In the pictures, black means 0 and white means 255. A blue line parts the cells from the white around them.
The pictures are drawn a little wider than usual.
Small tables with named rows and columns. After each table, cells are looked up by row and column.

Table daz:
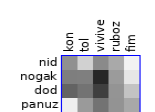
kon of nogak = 126
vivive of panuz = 115
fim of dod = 195
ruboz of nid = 169
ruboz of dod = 148
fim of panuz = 168
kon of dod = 99
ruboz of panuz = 147
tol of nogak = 127

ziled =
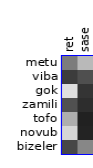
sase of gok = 52
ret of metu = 124
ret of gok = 223
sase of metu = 185
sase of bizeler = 135
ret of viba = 60
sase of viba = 79
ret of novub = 214

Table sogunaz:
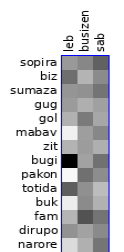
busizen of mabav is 158
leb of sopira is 153
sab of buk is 177
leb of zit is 179
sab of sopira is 97
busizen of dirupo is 162
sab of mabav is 135
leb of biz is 110
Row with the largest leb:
pakon

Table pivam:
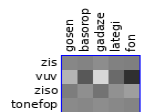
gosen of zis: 135
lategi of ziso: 145
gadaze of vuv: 215
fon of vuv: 48
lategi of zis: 129
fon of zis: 127
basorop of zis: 131
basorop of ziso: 143
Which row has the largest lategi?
ziso

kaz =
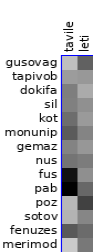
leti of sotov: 134
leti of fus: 143
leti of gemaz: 151
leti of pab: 103
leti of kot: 154
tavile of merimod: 202
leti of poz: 65
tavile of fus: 18
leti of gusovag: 97
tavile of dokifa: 126
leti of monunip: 132
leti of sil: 144
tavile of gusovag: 191
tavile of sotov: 179
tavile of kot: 109
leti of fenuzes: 107

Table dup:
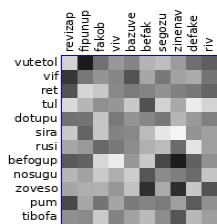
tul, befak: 81
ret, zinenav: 129
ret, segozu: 146
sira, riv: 159
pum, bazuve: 122
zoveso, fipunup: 174

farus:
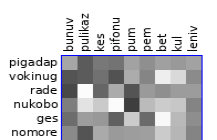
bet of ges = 248
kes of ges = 152
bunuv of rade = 72
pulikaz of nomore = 84
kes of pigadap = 120
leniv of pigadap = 162
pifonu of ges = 96
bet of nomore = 203
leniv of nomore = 132
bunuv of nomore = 138
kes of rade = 102
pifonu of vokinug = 82
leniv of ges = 142
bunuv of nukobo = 126
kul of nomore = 182
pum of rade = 84
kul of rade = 156
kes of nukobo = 202
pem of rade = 154
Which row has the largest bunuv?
pigadap

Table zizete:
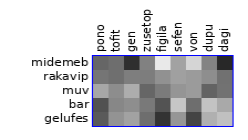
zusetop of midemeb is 129
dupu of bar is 195
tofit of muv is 141
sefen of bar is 198
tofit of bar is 135
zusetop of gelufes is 110
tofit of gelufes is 147
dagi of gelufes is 192
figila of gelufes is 51
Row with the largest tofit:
gelufes

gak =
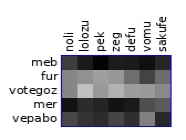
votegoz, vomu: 154
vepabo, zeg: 68
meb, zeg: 28
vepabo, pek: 44
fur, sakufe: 107
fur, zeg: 151

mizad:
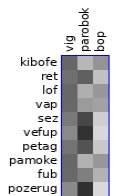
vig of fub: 105
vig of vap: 104
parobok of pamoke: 177
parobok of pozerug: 48
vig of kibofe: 102
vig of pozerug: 138
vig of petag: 115
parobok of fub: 127
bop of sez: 206
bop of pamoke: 151
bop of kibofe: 148
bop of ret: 193
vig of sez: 121
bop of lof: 152
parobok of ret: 96
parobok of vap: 155
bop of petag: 200
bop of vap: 162
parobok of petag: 83

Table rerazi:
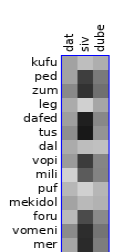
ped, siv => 62
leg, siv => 208
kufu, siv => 190
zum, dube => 112
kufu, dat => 162
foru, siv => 75
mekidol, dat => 163
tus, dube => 148
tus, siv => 24
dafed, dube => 136
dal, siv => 189
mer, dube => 125
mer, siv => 42
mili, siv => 91
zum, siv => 50
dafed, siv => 31
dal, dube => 192

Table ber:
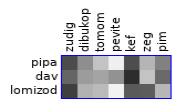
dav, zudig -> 101
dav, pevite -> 146
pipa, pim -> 129
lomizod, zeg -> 92
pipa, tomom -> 195
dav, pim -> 105
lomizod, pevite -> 242
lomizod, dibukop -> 177
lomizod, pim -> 183
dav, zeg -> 195
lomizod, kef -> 90
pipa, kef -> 77
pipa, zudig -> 76
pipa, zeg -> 181
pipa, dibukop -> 142
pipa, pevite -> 239
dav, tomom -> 164
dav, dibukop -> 156
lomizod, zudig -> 63

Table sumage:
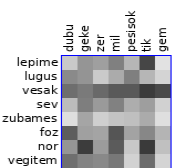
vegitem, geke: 131
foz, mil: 85
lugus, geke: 148
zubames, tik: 171
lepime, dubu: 201
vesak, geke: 122
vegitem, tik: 108
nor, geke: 60

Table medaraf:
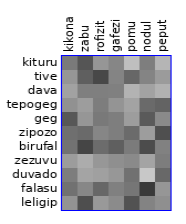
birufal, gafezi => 95
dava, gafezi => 128
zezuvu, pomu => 138
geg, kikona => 87
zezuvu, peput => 125
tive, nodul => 132
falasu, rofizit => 103
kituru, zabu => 85
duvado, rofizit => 160
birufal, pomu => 123
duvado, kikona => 125

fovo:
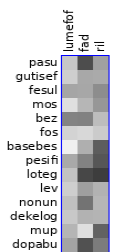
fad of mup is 223
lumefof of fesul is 165
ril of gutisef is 170
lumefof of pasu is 199
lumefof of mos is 223
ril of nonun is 182
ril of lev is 178
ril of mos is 151
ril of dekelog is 180
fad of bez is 129
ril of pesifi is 86
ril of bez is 189
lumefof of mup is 181
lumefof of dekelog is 200
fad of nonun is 115
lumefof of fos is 211
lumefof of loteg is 194
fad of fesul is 167
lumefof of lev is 206
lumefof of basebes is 240
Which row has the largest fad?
mup

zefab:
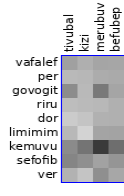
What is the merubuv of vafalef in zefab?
165
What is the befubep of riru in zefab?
176
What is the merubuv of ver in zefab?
143
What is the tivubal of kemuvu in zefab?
139
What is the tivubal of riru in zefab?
189
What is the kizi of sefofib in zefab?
143
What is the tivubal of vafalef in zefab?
160
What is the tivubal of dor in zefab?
203
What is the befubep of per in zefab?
170
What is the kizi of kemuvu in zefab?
116
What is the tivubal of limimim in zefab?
184
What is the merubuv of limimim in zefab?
164
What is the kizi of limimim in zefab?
211
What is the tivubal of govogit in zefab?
140
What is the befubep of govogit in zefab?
165
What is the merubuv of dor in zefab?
177
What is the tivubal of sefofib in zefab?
133
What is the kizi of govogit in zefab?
185

